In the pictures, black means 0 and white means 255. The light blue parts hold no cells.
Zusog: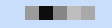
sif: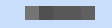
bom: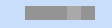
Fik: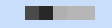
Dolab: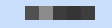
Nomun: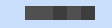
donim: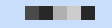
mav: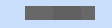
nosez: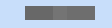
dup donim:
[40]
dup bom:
[148]
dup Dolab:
[61]
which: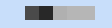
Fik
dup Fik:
[182]
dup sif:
[88]
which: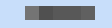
sif

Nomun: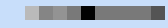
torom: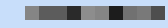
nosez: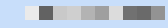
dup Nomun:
[121]
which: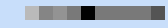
Nomun

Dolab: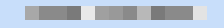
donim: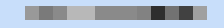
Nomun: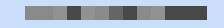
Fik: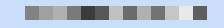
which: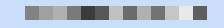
Fik
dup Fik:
[176]
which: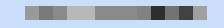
donim
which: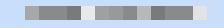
Dolab

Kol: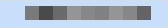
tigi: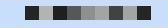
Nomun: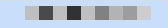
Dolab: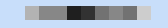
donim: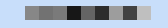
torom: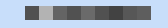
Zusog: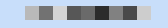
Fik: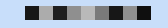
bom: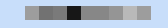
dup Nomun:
[191]
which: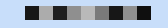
Fik
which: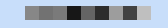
donim
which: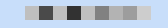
Nomun
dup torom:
[81]

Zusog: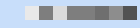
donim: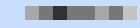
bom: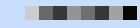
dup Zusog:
[126]
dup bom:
[55]
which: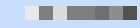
Zusog

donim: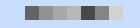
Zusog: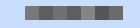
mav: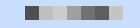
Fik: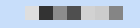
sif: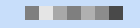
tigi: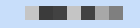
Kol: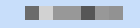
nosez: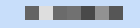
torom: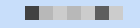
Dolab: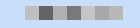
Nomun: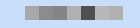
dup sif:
[127]
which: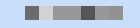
Kol

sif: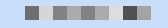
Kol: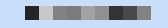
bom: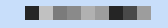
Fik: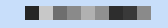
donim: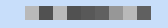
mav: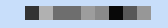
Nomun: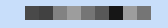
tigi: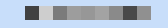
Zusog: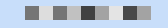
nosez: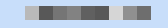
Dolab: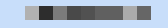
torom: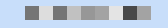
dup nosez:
[88]
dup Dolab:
[96]
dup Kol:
[130]

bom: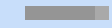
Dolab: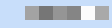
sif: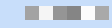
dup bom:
[149]
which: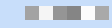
sif
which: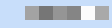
Dolab
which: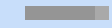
bom

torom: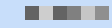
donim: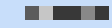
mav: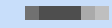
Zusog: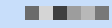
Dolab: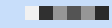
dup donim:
[56]
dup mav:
[78]
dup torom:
[99]
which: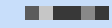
donim
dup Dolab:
[150]
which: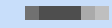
mav

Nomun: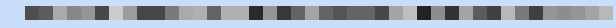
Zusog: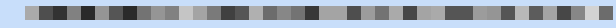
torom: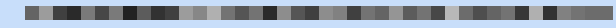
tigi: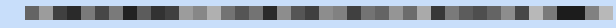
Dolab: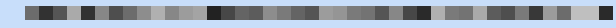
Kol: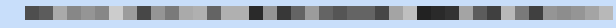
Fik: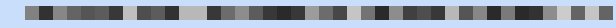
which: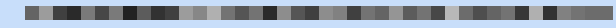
torom
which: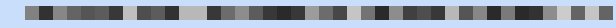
Fik

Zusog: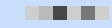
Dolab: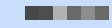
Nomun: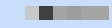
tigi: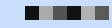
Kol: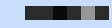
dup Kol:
[43]
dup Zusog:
[206]
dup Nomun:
[164]
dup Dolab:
[105]
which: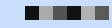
tigi

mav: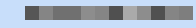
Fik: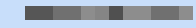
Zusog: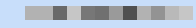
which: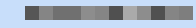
mav
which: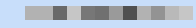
Zusog

